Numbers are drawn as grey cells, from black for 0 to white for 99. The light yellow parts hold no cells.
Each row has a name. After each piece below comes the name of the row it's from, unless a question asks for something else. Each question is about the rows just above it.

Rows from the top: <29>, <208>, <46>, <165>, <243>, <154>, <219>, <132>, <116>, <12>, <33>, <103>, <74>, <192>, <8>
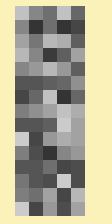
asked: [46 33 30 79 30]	<74>
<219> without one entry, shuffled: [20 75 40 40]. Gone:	[27]
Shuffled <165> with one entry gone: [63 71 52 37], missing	[23]
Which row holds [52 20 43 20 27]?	<208>
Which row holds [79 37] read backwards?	<116>

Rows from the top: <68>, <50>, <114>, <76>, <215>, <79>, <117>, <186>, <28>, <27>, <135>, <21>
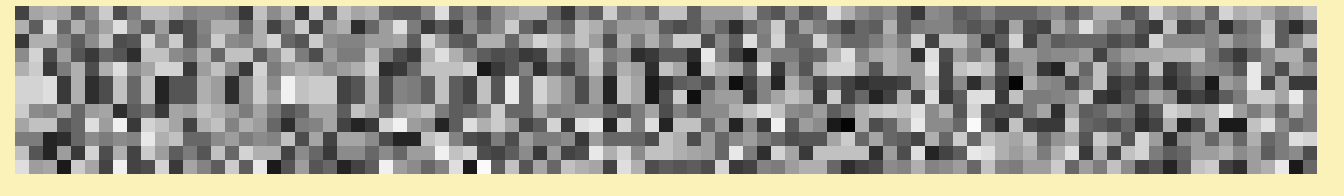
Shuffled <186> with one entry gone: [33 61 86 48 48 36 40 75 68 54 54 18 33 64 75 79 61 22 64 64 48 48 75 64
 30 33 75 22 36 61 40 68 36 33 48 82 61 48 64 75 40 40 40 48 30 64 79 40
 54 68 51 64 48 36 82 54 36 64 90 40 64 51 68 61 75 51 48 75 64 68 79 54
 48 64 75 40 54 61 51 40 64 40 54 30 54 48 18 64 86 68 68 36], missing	[44]
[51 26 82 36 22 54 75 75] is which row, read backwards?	<114>
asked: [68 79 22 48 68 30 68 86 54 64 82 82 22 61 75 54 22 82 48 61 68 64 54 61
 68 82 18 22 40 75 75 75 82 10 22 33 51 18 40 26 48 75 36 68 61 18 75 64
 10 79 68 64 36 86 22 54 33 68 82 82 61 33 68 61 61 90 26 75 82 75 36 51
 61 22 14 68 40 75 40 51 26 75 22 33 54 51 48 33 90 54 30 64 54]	<215>
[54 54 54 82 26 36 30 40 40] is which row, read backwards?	<114>
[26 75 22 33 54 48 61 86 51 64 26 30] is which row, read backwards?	<50>
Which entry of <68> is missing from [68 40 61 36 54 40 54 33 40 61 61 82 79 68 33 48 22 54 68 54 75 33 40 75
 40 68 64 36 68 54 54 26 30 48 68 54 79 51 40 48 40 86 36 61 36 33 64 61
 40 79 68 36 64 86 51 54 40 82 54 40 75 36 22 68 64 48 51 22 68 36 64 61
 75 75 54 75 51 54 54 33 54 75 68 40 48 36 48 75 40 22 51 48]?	[72]
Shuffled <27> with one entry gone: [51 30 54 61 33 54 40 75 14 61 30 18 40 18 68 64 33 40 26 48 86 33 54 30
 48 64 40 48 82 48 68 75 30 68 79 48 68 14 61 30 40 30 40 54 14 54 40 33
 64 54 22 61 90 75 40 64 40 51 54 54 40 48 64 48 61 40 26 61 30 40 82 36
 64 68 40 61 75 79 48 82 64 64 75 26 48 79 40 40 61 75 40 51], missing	[57]

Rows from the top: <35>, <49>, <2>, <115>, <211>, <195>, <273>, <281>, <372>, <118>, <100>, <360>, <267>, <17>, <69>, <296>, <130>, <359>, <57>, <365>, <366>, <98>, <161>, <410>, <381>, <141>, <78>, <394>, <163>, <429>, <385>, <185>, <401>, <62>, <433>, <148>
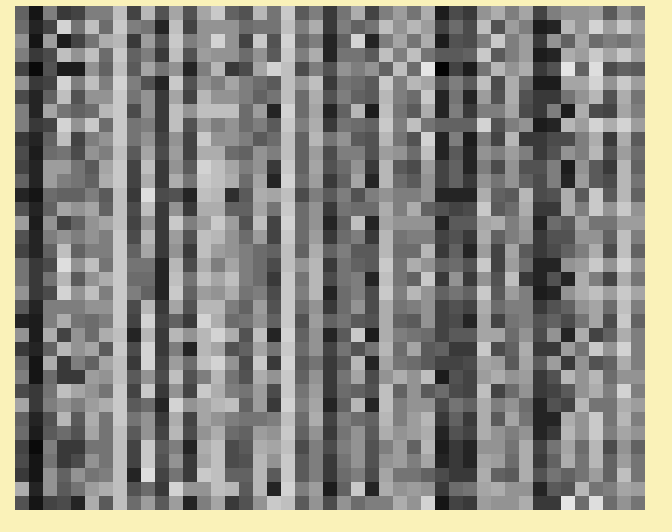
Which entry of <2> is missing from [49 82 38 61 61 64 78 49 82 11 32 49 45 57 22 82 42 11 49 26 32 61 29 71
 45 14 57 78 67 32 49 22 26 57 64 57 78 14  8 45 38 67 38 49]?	[53]
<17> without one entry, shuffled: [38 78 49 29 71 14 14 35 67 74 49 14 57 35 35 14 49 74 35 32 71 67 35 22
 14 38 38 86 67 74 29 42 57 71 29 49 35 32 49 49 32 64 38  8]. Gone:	[18]

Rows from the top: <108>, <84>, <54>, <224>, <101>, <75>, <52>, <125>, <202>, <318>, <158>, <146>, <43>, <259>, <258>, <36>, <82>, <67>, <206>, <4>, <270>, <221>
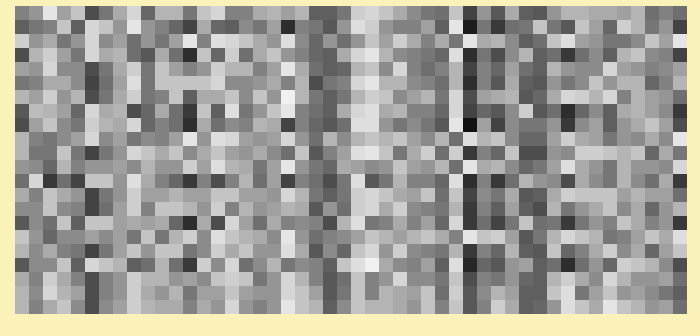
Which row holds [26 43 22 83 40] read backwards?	<36>
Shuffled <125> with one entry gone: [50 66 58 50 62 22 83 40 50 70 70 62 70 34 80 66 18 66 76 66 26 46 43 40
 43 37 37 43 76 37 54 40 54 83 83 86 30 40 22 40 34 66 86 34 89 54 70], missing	[73]
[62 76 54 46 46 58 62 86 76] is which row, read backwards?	<54>

